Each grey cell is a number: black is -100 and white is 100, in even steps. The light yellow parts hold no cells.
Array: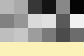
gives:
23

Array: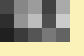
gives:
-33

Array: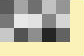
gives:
11

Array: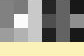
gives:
58

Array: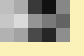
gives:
-43

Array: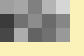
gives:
-22

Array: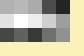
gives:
-56

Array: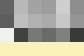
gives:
-6

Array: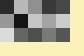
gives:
-39
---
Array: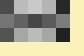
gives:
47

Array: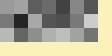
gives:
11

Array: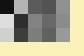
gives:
-2

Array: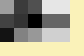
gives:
19

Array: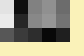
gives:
-65

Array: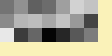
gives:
-20
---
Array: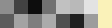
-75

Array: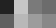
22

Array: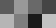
-80

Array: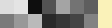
-47

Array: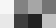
-73

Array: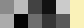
-58

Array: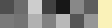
-33
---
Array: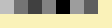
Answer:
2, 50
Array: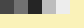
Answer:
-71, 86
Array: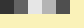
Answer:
80, 80
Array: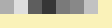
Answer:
-58, 74
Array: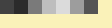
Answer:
49, 72
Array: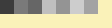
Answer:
50, 61
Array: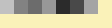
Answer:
19, 51
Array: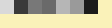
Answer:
-17, 70
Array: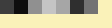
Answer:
54, 54
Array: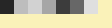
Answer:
30, 75
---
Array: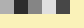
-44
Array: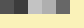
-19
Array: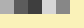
6
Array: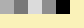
-100
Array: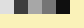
-88
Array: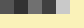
58
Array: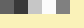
0
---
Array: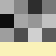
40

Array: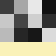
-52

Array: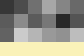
-57

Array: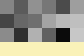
4

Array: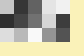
56

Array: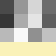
-42
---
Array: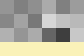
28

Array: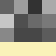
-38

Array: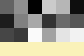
0

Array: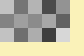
25

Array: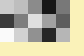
-1

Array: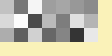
98
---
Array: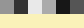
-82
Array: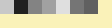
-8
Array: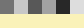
-69
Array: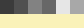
80
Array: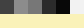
-94
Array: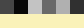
38
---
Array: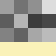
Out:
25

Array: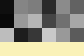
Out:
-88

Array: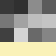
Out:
-56

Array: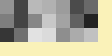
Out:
16

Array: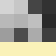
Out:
66

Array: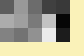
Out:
-27
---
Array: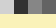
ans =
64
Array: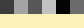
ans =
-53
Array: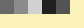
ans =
-18
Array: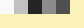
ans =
95
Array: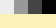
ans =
85
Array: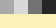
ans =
33
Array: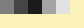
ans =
-1
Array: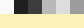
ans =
95
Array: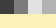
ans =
-52
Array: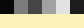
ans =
-94
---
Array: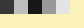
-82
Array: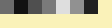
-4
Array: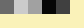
26
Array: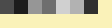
-14
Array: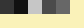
55
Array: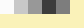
19
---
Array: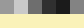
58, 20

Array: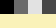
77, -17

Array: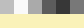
95, 49

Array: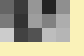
60, 48

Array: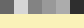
68, 35

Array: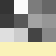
97, 75

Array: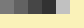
51, -5

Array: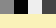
87, 7
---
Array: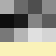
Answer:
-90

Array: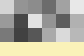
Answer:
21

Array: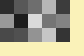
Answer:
20

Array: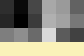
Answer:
-70

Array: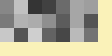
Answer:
-4

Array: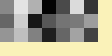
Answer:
-20

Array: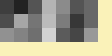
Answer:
-40

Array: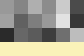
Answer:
26

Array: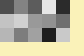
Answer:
53
